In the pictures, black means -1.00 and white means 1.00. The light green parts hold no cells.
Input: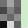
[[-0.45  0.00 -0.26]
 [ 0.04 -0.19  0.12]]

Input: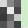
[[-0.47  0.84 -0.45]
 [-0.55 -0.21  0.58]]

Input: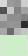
[[-0.36  0.56  0.03]
 [ 0.37  0.11  0.11]]

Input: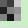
[[-0.74  0.02  0.13]
 [ 0.02 -0.83  0.28]]

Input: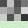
[[ 0.36  0.20 -0.23]
 [ 0.61 -0.35  0.47]]

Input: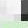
[[0.79 0.89 0.92]
 [0.82 0.82 0.70]]
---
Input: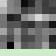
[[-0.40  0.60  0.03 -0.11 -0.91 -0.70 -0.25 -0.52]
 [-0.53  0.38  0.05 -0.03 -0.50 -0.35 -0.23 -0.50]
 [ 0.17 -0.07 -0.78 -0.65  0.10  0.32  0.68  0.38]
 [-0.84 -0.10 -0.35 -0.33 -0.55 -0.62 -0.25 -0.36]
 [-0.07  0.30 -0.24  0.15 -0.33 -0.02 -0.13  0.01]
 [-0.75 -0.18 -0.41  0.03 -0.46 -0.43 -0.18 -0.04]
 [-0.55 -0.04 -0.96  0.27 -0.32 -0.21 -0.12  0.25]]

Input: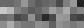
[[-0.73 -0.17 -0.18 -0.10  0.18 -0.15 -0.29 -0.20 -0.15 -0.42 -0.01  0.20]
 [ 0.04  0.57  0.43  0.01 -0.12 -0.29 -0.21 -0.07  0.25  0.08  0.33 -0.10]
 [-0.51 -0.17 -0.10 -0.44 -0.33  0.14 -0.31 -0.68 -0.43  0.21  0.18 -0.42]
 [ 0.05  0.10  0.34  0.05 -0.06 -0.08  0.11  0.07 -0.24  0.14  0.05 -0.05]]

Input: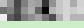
[[ 0.65  0.50  0.14 -0.45 -0.01  0.30  0.24 -0.59  0.14  0.55  0.66  0.34]
 [ 0.67 -0.13  0.00 -0.38  0.14  0.37 -0.21 -0.95  0.43  0.57  0.67  0.60]
 [ 0.42  0.87 -0.27 -0.46 -0.05  0.11  0.27 -0.07 -0.39  0.37  0.68  0.41]]

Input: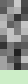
[[-0.42 -0.19 -0.09  0.58]
 [-0.50 -0.30  0.28  0.38]
 [-0.31  0.34  0.05 -0.59]
 [ 0.54  0.46 -0.23 -0.05]
 [ 0.44  0.28  0.53 -0.01]
 [-0.08 -0.21  0.52  0.48]
 [-0.29 -0.60 -0.07 -0.33]
 [-0.05 -0.10 -0.02 -0.74]
 [ 0.49  0.27 -0.26 -0.42]
 [-0.19  0.27  0.13 -0.66]]

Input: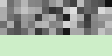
[[-0.87  0.60 -0.13  0.11  0.42  0.05  0.03 -0.20  0.18  0.37 -0.25 -0.49
   0.48 -0.16 -0.32 -0.38]
 [ 0.52  0.34 -0.04  0.29  0.52  0.36  0.30 -0.28 -0.60 -0.48  0.51  0.74
  -0.39 -0.19 -0.26  0.70]
 [ 0.24  0.35 -0.11 -0.24  0.20  0.13 -0.54  0.23  0.40 -0.21 -0.76  0.58
   0.33 -0.56  0.08  0.24]
 [ 0.49 -0.14  0.36 -0.38  0.18 -0.04  0.38  0.43  0.04  0.10  0.66  0.48
  -0.12 -0.49  0.03  0.08]
 [ 0.29  0.22 -0.27 -0.35 -0.17  0.19 -0.57 -0.23  0.31 -0.31 -0.82  0.32
   0.31 -0.20  0.02  0.51]]

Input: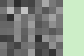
[[-0.20 -0.35 -0.09 -0.65 -0.43 -0.47 -0.12  0.32 -0.06]
 [ 0.19 -0.05  0.44 -0.21  0.52 -0.34 -0.07 -0.32 -0.13]
 [-0.06 -0.30 -0.63  0.21 -0.12  0.06 -0.23  0.01  0.27]
 [-0.06 -0.20 -0.20  0.09 -0.11  0.23 -0.33 -0.20  0.12]
 [-0.18 -0.16 -0.14  0.07 -0.24  0.04 -0.20 -0.15 -0.31]
 [ 0.20 -0.51 -0.47  0.10 -0.28  0.16 -0.62  0.17  0.00]
 [-0.20 -0.04 -0.33 -0.47 -0.11 -0.05 -0.40 -0.42  0.12]
 [-0.07 -0.12 -0.41 -0.16 -0.19  0.25 -0.51 -0.34 -0.59]]

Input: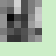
[[ 0.18  0.08  0.02  0.65 -0.38 -0.02]
 [ 0.53 -0.07 -0.31  0.50 -0.38 -0.02]
 [ 0.58  0.16 -0.94 -0.47 -0.59  0.12]
 [ 0.47  0.16 -0.55 -0.14 -0.51  0.23]
 [-0.43 -0.04 -0.31 -0.48 -0.36 -0.09]
 [ 0.18  0.17 -0.59 -0.61 -0.38  0.01]]

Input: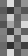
[[ 0.15 -0.09  0.74 -0.33]
 [-0.33 -0.30 -0.57 -0.07]
 [ 0.17 -0.14  0.61 -0.25]
 [ 0.70 -0.35  0.29 -0.19]
 [-0.26  0.01 -0.54  0.26]
 [ 0.55 -0.04  0.54 -0.30]
 [-0.51 -0.17 -0.62 -0.12]
 [ 0.05 -0.14  0.72 -0.34]]
